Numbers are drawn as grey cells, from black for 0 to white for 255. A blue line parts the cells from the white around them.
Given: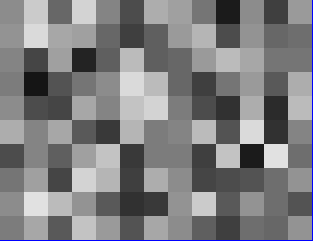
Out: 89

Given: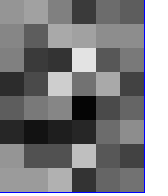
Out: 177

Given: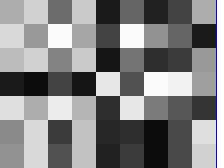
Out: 81

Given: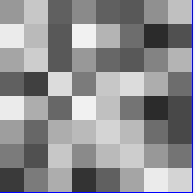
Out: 173

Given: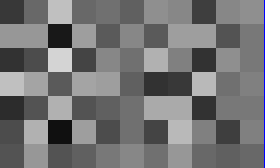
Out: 83

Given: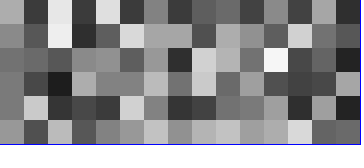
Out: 187

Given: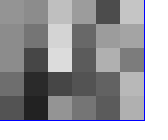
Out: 148
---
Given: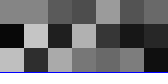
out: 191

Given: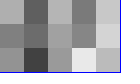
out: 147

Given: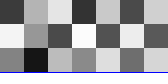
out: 131

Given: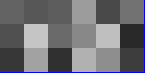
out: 55

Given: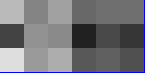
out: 222

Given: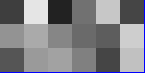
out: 85

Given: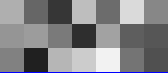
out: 129
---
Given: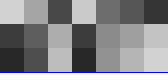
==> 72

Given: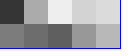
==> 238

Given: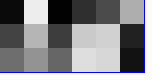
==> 2

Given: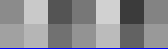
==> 84

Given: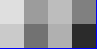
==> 189

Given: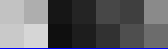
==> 22
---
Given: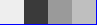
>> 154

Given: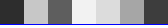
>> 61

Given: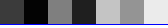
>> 31

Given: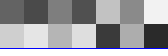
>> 58

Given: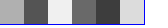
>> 84

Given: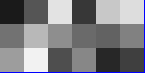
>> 39

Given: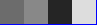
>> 108

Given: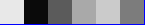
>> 91
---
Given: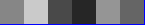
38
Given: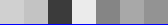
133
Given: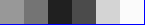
75
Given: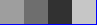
110
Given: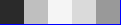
245
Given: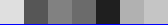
31
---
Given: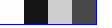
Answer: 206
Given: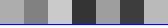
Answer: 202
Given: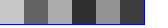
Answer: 172
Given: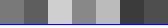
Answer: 207
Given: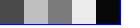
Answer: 123
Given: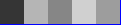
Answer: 134
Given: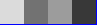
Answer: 156
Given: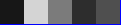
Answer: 123
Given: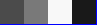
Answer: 248
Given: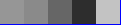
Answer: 102
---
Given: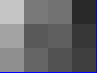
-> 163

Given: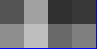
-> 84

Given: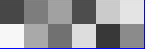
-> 71

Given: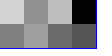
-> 210

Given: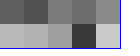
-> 96

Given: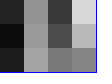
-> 13
